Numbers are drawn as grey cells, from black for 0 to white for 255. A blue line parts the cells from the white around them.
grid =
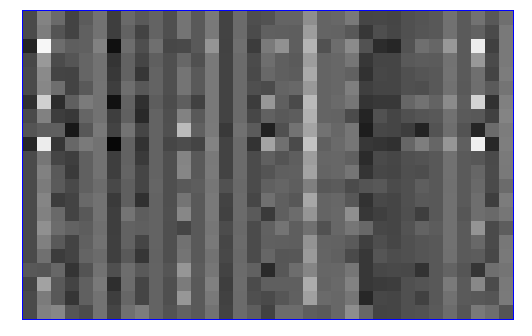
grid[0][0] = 74
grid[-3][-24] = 123
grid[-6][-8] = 80
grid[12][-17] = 101
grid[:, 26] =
[69, 70, 38, 69, 69, 69, 56, 69, 69, 48, 70, 69, 75, 69, 69, 69, 70, 77, 73, 61, 69, 69]
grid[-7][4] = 93
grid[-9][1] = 133
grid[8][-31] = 87
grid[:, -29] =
[62, 62, 16, 52, 56, 62, 17, 62, 67, 7, 62, 62, 72, 58, 62, 62, 63, 63, 79, 46, 62, 69]
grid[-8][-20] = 107
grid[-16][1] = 208
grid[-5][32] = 92
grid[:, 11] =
[116, 116, 73, 103, 116, 116, 94, 130, 187, 76, 132, 134, 89, 116, 135, 69, 113, 116, 150, 123, 151, 98]
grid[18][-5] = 99
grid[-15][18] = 89
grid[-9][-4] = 90
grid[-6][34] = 119
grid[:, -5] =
[113, 113, 152, 114, 115, 113, 139, 113, 110, 150, 113, 113, 112, 113, 113, 113, 113, 112, 99, 122, 113, 108]
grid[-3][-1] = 121
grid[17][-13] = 96
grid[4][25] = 71
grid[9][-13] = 106
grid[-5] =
[74, 112, 60, 67, 100, 107, 63, 89, 54, 98, 79, 116, 89, 114, 72, 105, 75, 102, 86, 87, 154, 100, 96, 74, 55, 85, 77, 80, 85, 88, 112, 90, 92, 71, 121]
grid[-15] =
[74, 129, 61, 56, 101, 114, 62, 96, 41, 99, 79, 130, 89, 121, 67, 107, 71, 97, 89, 93, 177, 100, 99, 75, 36, 81, 69, 80, 85, 88, 113, 90, 88, 65, 132]
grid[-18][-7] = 85
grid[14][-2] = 105
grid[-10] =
[74, 123, 90, 73, 96, 108, 72, 95, 69, 101, 79, 89, 93, 118, 81, 105, 75, 96, 101, 94, 127, 88, 91, 75, 84, 88, 75, 80, 94, 88, 112, 90, 105, 74, 107]
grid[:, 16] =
[78, 75, 60, 75, 73, 79, 60, 71, 91, 51, 75, 75, 75, 70, 90, 75, 75, 75, 97, 75, 79, 94]
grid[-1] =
[74, 129, 135, 85, 76, 114, 69, 112, 125, 99, 83, 98, 89, 114, 67, 107, 94, 66, 108, 108, 94, 90, 103, 142, 103, 68, 69, 80, 82, 90, 108, 86, 121, 110, 84]
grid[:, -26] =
[99, 99, 111, 95, 99, 99, 93, 99, 99, 99, 99, 99, 101, 99, 99, 99, 99, 98, 99, 99, 99, 99]
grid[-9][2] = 60
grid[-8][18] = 95
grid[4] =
[74, 138, 68, 67, 101, 114, 56, 98, 54, 99, 79, 116, 89, 121, 67, 107, 73, 104, 95, 92, 170, 100, 103, 97, 49, 71, 69, 80, 85, 88, 115, 90, 111, 68, 124]
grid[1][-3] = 97
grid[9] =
[38, 236, 54, 103, 122, 114, 7, 98, 50, 99, 70, 76, 68, 131, 67, 107, 51, 164, 112, 74, 195, 96, 106, 118, 55, 52, 48, 102, 126, 102, 150, 95, 239, 39, 126]
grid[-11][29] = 88

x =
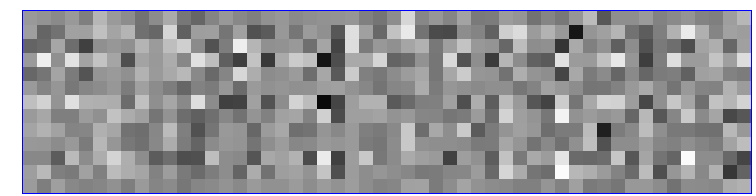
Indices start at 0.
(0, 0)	153
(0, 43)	142
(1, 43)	114
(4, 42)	102
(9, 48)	132
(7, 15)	114
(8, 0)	164
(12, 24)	141
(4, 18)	144
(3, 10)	172
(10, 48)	141
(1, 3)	161
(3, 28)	146
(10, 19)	178
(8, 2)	162
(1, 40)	149
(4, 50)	130
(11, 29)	123
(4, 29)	118
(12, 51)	177
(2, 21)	165
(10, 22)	64
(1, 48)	176
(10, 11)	78
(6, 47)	165
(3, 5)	195
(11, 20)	147
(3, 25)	213
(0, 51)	183
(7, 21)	208
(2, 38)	53
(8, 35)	160
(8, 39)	123
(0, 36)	114
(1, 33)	97
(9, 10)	172
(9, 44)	158
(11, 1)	185
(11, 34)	214
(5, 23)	147

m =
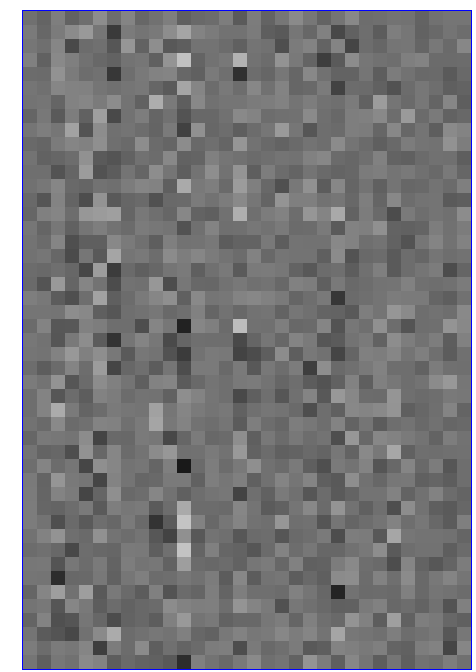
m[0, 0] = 112
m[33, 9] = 105
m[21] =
[117, 117, 116, 141, 136, 95, 86, 111, 114, 119, 105, 111, 129, 101, 114, 104, 114, 116, 99, 118, 112, 100, 99, 89, 126, 116, 150, 138, 110, 114, 110, 137]
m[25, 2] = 107
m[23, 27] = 125
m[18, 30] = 76
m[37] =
[114, 130, 147, 111, 106, 145, 115, 109, 116, 87, 67, 144, 88, 115, 111, 87, 107, 109, 86, 106, 110, 122, 77, 125, 123, 88, 166, 118, 115, 115, 113, 101]
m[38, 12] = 100
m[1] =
[122, 103, 123, 139, 153, 118, 58, 123, 116, 121, 141, 165, 131, 123, 114, 114, 123, 94, 89, 118, 103, 129, 72, 97, 110, 92, 126, 118, 98, 105, 116, 109]
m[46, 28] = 114
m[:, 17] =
[99, 94, 113, 108, 102, 113, 125, 109, 118, 105, 111, 125, 104, 100, 124, 114, 121, 104, 123, 115, 129, 116, 112, 118, 94, 120, 115, 111, 118, 109, 120, 108, 113, 113, 97, 91, 111, 109, 107, 123, 115, 111, 122, 119, 122, 105, 111]
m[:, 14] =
[125, 114, 108, 120, 111, 121, 117, 113, 109, 101, 117, 114, 106, 124, 113, 111, 92, 115, 121, 114, 119, 114, 107, 110, 120, 105, 111, 111, 120, 117, 107, 114, 108, 118, 119, 106, 118, 111, 102, 108, 92, 100, 110, 98, 120, 126, 105]
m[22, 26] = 109
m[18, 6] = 60
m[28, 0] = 110
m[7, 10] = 113
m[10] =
[115, 98, 102, 109, 145, 90, 84, 98, 113, 108, 136, 98, 100, 128, 117, 113, 107, 111, 116, 114, 129, 135, 107, 103, 111, 129, 99, 96, 107, 113, 112, 94]
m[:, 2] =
[126, 123, 134, 137, 146, 134, 101, 90, 118, 123, 102, 83, 134, 131, 133, 119, 133, 103, 111, 153, 92, 116, 87, 86, 130, 107, 147, 86, 171, 137, 119, 103, 108, 149, 131, 100, 79, 147, 104, 84, 45, 158, 86, 80, 84, 123, 119]
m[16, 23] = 130
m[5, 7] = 117
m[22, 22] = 83
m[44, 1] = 91
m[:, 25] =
[111, 92, 102, 113, 93, 97, 156, 137, 102, 95, 129, 126, 96, 101, 106, 144, 115, 108, 127, 115, 116, 116, 144, 98, 125, 130, 128, 107, 137, 92, 135, 120, 85, 103, 115, 111, 116, 88, 141, 106, 130, 108, 129, 93, 112, 127, 93]
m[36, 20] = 113
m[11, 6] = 92
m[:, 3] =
[98, 139, 73, 127, 123, 130, 130, 125, 162, 133, 109, 101, 105, 100, 109, 97, 79, 75, 103, 101, 79, 141, 88, 121, 152, 132, 86, 108, 122, 107, 116, 78, 118, 121, 123, 109, 106, 111, 72, 119, 104, 113, 134, 85, 72, 119, 113]
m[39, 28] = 99
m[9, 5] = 143
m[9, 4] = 129
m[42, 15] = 148
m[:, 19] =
[138, 118, 123, 121, 102, 102, 116, 113, 118, 106, 114, 100, 120, 127, 109, 107, 115, 115, 99, 129, 101, 118, 104, 132, 94, 124, 110, 112, 106, 125, 120, 99, 122, 117, 112, 117, 111, 106, 109, 129, 93, 129, 119, 101, 124, 123, 98]
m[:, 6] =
[109, 58, 86, 98, 55, 112, 140, 73, 112, 111, 84, 92, 111, 89, 159, 114, 136, 165, 60, 76, 95, 86, 110, 51, 120, 69, 128, 124, 122, 129, 105, 134, 134, 131, 143, 126, 103, 115, 102, 99, 97, 121, 108, 76, 171, 124, 93]
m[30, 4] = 140
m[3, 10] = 148
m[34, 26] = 130

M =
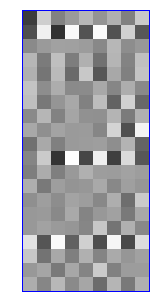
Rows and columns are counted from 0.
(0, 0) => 60
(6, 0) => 191
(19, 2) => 184
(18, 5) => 203
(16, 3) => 97
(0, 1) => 206
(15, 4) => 134
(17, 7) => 150
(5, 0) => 195
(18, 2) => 121
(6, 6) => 99
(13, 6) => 174
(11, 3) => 153
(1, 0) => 78
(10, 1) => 202
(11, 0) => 126
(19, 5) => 108
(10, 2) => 52
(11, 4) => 176
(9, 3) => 154
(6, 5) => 189
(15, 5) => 199
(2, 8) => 152
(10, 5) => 239
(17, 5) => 132
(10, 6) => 63
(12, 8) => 150
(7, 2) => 130
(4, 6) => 168
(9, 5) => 158
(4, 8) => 196
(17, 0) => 199
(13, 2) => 141
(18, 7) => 156
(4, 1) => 117
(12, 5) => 169
